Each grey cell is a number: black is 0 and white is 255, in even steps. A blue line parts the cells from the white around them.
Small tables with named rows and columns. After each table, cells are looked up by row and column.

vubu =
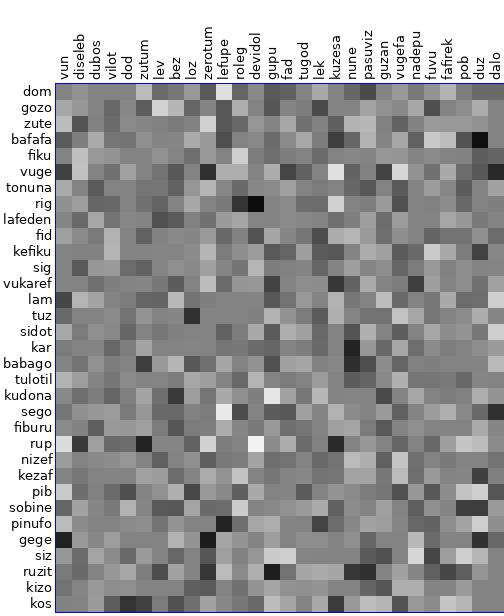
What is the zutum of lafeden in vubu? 131
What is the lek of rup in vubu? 130
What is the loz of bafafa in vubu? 170
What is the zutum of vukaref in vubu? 133
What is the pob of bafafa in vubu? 83
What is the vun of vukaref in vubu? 131
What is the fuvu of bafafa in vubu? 200
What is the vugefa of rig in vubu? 80
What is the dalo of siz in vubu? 131
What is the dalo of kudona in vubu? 148
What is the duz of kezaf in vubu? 64
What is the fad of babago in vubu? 160
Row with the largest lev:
gozo

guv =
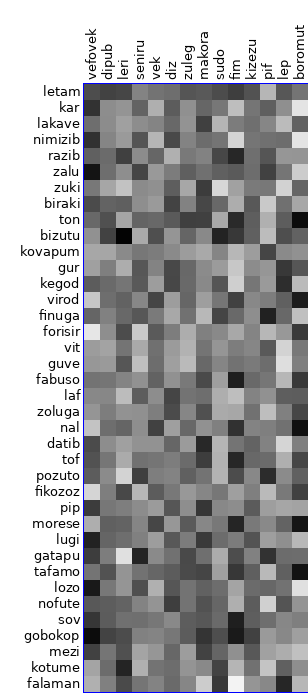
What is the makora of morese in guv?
135
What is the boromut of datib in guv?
127
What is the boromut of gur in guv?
86
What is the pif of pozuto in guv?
44
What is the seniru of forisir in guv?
201
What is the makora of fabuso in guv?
74
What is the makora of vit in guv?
116
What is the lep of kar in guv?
143
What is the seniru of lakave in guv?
141
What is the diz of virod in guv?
157
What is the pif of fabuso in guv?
118
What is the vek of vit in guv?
112
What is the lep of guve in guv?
222
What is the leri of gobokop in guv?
76
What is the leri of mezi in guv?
80
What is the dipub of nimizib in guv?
133
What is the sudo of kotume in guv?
67

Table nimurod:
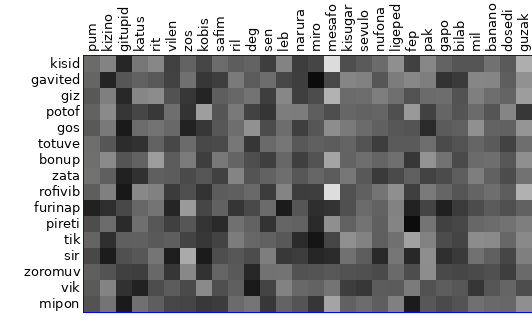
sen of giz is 62
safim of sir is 78
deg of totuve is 54
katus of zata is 49
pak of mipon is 87
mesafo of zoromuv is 88
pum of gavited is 101
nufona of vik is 92
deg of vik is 26
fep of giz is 83
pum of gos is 89
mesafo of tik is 70
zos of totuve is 107
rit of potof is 56
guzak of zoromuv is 106
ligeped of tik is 112
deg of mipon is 117
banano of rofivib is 110
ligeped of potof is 79
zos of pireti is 86

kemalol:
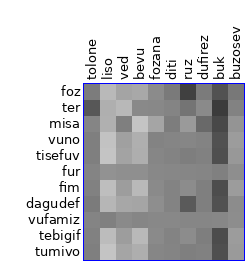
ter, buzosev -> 130
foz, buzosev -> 120
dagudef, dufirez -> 127
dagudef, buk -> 81
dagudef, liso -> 182
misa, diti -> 125
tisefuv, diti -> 131
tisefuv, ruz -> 126
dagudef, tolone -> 123
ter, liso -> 175
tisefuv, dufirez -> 129
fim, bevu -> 185

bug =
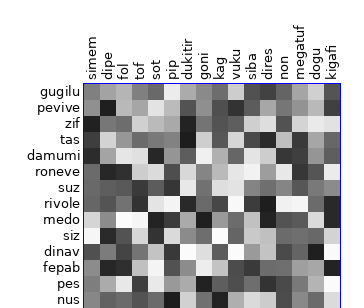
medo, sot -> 35
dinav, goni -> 222
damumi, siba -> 228
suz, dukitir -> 232
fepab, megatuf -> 159
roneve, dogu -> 85
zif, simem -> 33
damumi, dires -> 205
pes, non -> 74
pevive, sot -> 227
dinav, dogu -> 31
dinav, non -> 74

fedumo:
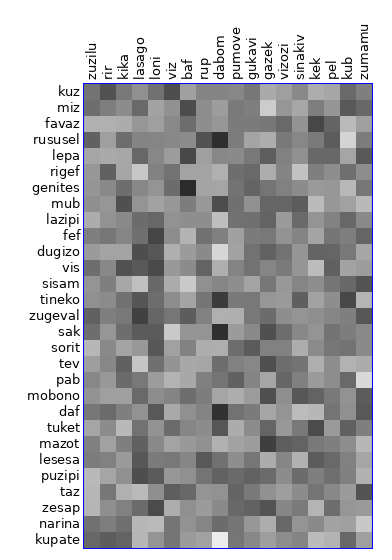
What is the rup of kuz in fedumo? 132
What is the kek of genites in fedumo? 154
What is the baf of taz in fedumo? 104
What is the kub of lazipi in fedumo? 103
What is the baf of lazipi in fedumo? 142
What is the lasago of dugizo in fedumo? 78
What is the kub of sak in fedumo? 125
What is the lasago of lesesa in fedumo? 87
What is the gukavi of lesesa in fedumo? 118
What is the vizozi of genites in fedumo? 129
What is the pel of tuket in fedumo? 154

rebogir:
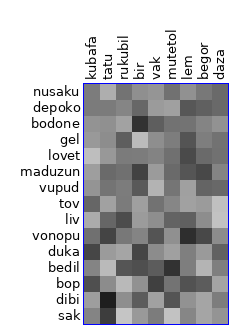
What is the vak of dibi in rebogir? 161
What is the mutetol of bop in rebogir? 115
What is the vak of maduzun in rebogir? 155
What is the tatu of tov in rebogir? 161
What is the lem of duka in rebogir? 127
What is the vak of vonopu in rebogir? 84
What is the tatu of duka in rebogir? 155
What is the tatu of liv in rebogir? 102
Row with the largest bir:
gel

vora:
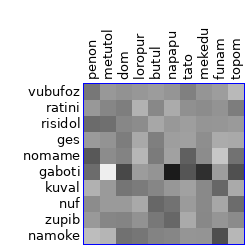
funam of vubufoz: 157
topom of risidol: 154
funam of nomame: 199
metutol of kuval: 154
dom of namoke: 113
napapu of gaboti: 27
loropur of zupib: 146
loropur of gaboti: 156
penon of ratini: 152
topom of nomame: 114
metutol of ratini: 134
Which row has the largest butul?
risidol

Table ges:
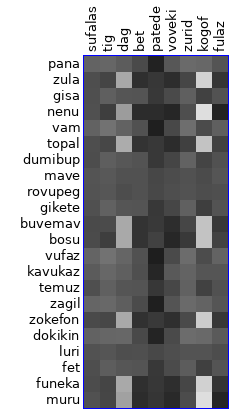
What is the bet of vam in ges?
81
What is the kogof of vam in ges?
75
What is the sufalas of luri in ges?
82
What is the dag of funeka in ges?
169
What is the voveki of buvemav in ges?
45
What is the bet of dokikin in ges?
73
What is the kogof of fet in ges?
64
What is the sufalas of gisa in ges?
79
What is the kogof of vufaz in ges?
76
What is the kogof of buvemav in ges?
195

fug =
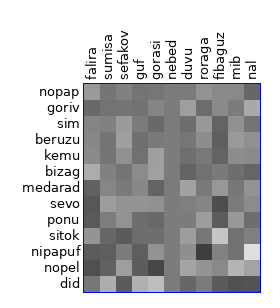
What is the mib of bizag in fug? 110
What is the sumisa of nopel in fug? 97
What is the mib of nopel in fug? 180
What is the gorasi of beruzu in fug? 122
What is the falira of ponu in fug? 89
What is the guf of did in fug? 176

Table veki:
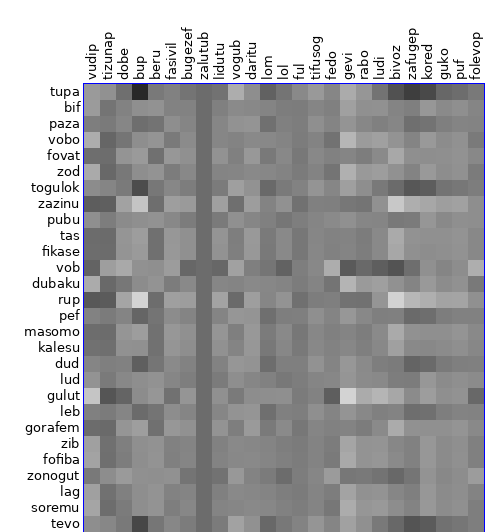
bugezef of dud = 130
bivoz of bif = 132
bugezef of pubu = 124
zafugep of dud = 100
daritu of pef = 148
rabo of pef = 136
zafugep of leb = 110
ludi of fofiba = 150
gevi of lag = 163
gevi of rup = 114
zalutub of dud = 108
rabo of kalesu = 127
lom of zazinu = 131
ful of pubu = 126
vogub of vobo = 131
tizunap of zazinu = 95

